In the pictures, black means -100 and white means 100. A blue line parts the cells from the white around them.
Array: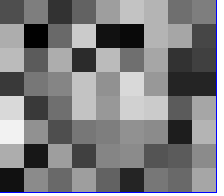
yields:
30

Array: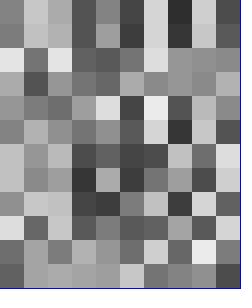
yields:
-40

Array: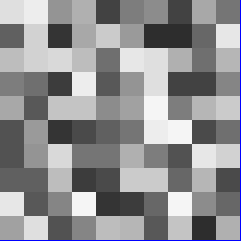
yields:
38

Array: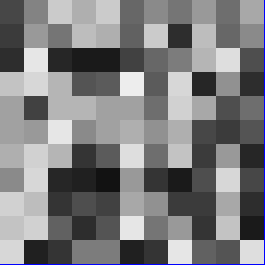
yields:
74

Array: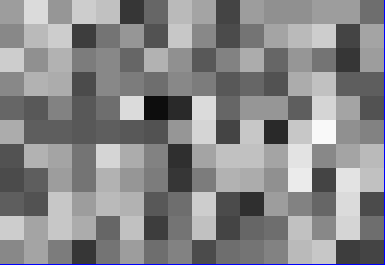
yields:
-47

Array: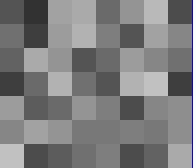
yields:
33

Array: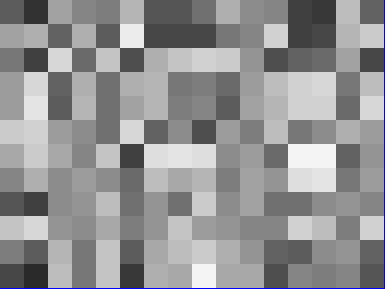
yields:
-33

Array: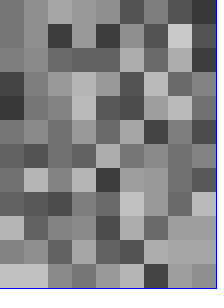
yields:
13
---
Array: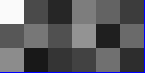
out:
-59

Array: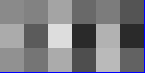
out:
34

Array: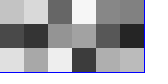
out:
87

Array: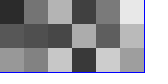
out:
56

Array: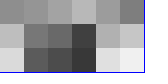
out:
-40

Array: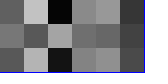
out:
-85

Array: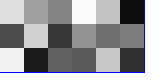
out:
-24

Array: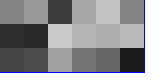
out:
26
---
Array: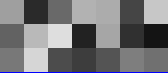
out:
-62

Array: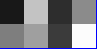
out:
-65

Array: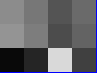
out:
-40

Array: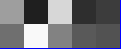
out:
-64

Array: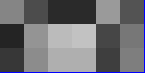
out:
-45

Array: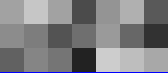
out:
-19
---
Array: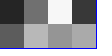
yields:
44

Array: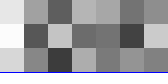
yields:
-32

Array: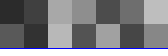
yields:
-61

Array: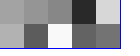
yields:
-28

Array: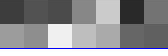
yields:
11

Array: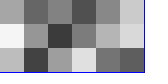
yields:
18

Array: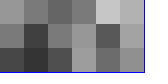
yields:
-50

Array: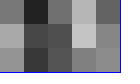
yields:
-44

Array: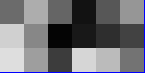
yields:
6
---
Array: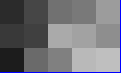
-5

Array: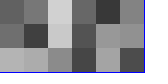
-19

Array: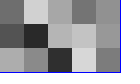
-9

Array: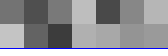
49

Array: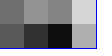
69

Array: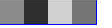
-8
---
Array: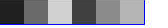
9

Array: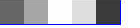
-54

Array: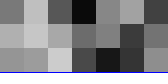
6

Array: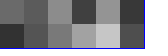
16

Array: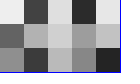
81

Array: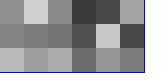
-43

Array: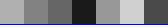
19

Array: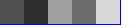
69
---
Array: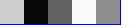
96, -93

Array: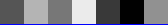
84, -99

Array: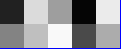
95, -96

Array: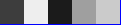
87, -79

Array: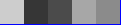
61, -58

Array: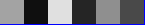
76, -88

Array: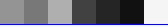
92, -87

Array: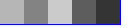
59, -59
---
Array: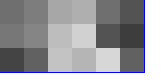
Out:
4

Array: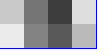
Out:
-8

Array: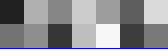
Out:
38

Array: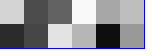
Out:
-40

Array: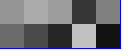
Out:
34

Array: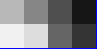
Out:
5

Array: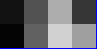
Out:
-36
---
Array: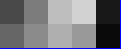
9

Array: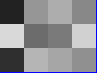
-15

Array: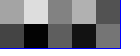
-98

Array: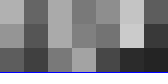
-33

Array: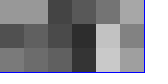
-25

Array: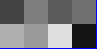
21

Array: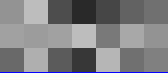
22
